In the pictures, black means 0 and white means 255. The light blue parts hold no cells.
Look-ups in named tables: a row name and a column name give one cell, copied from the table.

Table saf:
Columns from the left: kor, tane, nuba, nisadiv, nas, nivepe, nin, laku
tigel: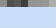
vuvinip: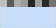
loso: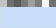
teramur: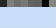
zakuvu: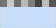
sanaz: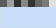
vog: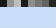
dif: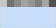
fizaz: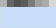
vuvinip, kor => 191
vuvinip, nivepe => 160
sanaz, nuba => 49
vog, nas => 143
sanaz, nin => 120
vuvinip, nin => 41
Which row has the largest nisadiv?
zakuvu

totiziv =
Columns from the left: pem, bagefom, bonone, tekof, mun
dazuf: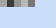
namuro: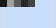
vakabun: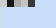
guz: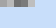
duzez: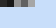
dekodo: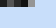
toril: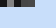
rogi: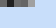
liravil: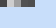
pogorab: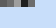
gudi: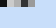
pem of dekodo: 30
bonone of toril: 23
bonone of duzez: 147
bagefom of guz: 185
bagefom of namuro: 160
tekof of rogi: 101
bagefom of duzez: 24
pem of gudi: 17
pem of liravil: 70

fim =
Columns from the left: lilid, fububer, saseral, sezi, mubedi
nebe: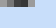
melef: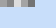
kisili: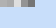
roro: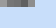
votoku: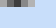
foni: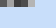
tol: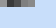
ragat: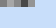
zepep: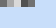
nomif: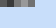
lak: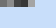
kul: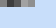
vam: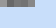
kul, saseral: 88
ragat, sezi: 72
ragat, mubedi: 148
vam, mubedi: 135
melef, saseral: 221
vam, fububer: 104
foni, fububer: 163
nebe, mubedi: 155
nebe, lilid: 157
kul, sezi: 162
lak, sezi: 55
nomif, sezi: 153
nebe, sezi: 55
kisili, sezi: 148

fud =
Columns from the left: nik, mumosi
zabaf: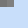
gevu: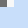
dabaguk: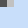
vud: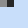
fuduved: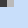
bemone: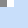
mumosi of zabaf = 127
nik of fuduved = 60
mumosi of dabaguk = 193
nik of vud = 141
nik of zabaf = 117
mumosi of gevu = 248

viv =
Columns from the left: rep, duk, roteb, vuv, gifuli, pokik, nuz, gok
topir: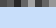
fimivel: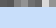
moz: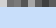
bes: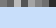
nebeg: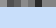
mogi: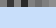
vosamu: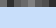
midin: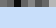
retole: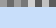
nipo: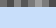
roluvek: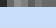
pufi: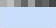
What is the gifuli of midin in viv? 133
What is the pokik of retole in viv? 90
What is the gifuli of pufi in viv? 160
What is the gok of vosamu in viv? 46
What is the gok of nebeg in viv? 132
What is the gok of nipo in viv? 76
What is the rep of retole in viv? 156
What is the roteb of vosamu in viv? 92
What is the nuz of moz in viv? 63
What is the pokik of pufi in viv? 86
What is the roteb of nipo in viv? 134
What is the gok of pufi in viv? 70
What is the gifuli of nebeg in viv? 116
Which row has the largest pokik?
nipo

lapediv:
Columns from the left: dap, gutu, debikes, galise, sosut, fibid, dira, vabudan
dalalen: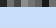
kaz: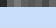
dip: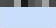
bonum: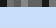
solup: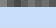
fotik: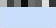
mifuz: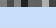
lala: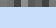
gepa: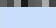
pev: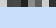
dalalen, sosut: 115
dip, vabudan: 73
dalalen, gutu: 111
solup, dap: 130
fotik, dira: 222
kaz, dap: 42
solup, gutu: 95
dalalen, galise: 140
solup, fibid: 97
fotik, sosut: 109
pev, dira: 205
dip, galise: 27
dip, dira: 161
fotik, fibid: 96
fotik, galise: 12

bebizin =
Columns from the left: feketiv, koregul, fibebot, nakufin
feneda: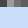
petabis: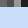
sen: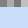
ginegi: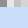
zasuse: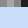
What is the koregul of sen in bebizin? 171
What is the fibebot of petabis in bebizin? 150
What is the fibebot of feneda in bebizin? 113
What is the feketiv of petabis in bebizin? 104
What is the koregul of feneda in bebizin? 156
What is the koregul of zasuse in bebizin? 166
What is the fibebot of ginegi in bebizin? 194
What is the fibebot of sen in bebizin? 120
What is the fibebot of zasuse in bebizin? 131
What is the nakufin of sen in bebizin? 192
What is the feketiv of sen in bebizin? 129

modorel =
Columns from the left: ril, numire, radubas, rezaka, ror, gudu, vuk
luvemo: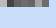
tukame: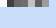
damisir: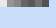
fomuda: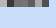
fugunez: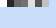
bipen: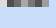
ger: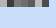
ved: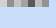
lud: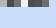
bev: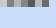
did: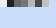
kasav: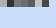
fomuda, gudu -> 170
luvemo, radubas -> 99
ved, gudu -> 190
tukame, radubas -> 105
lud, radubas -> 115
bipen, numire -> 79
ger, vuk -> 75
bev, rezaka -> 134
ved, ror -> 89
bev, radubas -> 182
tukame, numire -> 64
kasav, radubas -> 119
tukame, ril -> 249
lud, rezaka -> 241
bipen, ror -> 119
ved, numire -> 145
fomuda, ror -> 94

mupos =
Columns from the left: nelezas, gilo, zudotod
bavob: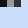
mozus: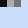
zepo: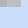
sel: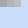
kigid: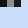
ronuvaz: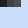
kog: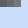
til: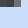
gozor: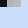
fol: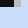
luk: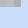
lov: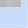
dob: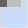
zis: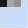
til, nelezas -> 70
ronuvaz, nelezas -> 32
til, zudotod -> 112
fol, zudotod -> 187
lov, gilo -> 190
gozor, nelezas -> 17
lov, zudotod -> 187
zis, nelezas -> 24
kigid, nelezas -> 17
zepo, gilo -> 190
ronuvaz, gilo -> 65
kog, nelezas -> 94
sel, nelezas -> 167
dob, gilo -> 190
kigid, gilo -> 142
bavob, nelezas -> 16

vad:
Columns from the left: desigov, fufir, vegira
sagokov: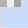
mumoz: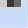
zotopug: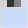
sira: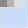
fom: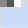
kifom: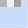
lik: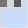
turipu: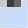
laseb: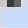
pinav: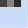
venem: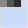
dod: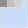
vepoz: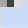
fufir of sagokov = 240
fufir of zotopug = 52
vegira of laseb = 99
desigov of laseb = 200
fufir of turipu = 58
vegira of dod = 210
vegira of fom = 248
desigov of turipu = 201
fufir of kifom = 241
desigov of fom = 135
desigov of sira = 137
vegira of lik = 89
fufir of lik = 214
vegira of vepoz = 223
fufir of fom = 86
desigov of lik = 116
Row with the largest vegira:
fom

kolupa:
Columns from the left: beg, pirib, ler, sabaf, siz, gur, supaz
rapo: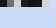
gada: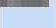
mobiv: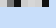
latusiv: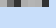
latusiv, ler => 51
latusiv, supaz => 50
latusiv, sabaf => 173
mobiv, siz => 214
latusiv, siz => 180
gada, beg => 108

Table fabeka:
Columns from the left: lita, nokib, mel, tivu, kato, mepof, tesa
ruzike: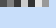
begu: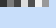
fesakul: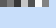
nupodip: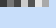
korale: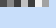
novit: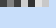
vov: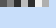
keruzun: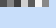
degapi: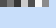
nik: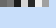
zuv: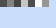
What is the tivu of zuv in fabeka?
197
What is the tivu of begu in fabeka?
220
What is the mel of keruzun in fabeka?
63
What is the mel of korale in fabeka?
61
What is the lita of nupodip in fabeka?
57
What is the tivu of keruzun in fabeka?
208
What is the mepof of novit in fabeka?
225
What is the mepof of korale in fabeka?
241
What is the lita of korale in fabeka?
76
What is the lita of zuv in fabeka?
79
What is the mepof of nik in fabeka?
239
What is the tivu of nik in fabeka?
214
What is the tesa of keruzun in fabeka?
137
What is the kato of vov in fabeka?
46
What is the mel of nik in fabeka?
28

